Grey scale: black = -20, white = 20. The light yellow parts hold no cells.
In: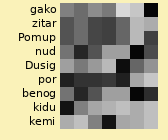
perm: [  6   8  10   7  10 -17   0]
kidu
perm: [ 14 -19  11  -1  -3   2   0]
gako
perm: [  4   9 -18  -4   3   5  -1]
Dusig

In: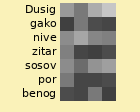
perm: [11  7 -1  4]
Dusig
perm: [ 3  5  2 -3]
sosov
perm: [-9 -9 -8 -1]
por
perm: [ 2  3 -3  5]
sosov
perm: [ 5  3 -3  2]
sosov
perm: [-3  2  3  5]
sosov
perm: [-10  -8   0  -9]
zitar

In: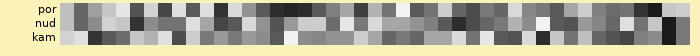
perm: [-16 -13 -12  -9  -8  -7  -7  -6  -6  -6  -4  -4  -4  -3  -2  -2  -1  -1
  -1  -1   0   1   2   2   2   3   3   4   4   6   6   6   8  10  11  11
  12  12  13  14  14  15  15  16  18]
kam
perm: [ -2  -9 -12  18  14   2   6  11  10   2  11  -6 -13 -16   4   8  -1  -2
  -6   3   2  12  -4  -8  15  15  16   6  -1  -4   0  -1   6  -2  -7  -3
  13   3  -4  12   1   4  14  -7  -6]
nud
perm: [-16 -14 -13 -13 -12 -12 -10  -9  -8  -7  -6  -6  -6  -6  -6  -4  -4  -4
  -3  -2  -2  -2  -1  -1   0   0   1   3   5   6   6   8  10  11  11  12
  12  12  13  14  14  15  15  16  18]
por
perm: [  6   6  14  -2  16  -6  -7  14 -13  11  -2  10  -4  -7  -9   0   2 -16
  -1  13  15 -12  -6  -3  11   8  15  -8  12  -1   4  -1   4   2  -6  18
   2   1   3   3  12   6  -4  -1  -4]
kam
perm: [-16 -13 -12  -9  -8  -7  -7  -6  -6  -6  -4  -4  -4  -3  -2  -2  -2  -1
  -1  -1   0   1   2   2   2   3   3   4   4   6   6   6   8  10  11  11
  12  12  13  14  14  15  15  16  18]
nud

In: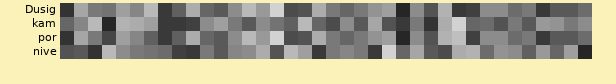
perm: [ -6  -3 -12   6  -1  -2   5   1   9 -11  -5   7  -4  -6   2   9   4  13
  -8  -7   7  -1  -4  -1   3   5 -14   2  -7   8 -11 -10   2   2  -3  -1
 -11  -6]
Dusig
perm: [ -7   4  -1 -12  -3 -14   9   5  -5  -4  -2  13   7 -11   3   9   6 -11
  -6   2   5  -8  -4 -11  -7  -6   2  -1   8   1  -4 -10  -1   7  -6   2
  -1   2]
kam
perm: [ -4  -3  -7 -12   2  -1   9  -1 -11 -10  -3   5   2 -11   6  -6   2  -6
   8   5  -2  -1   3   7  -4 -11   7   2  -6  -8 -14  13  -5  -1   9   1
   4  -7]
Dusig
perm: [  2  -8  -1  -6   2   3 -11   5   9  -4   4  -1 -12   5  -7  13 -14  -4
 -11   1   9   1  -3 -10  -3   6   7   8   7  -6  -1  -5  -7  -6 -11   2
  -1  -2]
nive
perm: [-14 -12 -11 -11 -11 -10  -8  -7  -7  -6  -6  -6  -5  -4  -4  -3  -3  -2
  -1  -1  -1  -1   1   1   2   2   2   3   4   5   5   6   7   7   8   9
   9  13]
nive
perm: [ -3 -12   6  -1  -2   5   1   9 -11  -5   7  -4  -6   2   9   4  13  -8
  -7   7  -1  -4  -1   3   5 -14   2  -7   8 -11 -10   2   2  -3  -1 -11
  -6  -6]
Dusig
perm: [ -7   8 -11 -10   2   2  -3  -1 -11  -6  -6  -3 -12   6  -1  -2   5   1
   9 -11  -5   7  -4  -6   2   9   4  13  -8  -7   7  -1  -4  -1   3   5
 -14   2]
Dusig

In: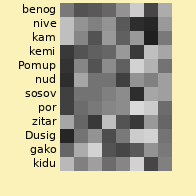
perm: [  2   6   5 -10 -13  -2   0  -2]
sosov
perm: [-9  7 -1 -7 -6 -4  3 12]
benog
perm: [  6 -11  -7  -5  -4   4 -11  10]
kemi
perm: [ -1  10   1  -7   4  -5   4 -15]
kam
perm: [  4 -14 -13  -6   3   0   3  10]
nive

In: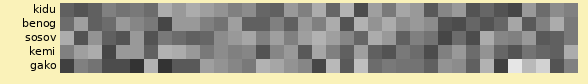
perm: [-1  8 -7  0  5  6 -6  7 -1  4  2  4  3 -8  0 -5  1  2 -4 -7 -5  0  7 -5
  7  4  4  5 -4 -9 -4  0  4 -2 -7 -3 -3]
kidu
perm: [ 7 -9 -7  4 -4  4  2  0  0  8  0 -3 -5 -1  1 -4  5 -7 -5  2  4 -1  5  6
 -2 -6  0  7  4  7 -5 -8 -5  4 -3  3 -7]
benog
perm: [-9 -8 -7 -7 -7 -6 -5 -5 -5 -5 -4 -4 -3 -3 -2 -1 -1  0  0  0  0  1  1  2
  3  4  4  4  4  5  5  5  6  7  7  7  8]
sosov
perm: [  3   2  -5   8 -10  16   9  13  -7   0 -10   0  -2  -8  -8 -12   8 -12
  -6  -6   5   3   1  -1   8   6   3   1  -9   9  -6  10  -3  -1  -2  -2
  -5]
gako
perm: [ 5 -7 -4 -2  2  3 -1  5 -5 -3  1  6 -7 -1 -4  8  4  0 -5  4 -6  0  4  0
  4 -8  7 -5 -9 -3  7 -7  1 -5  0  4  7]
kemi
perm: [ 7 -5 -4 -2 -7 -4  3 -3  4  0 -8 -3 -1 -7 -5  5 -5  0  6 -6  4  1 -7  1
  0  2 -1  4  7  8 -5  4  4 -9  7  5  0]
kemi

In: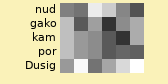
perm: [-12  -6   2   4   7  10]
kam
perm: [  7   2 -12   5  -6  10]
gako

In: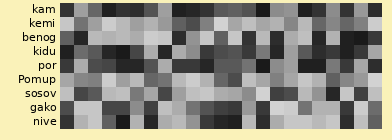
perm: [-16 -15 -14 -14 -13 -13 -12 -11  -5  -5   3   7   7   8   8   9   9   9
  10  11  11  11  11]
nive
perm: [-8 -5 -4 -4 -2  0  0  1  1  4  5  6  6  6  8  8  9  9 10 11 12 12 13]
Pomup
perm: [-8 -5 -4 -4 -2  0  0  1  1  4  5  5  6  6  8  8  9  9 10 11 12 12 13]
kemi
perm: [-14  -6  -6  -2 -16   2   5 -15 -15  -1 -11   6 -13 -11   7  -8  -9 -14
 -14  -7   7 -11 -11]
por

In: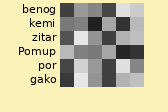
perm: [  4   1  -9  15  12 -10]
benog
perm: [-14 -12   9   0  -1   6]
Pomup
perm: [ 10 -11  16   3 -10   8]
gako

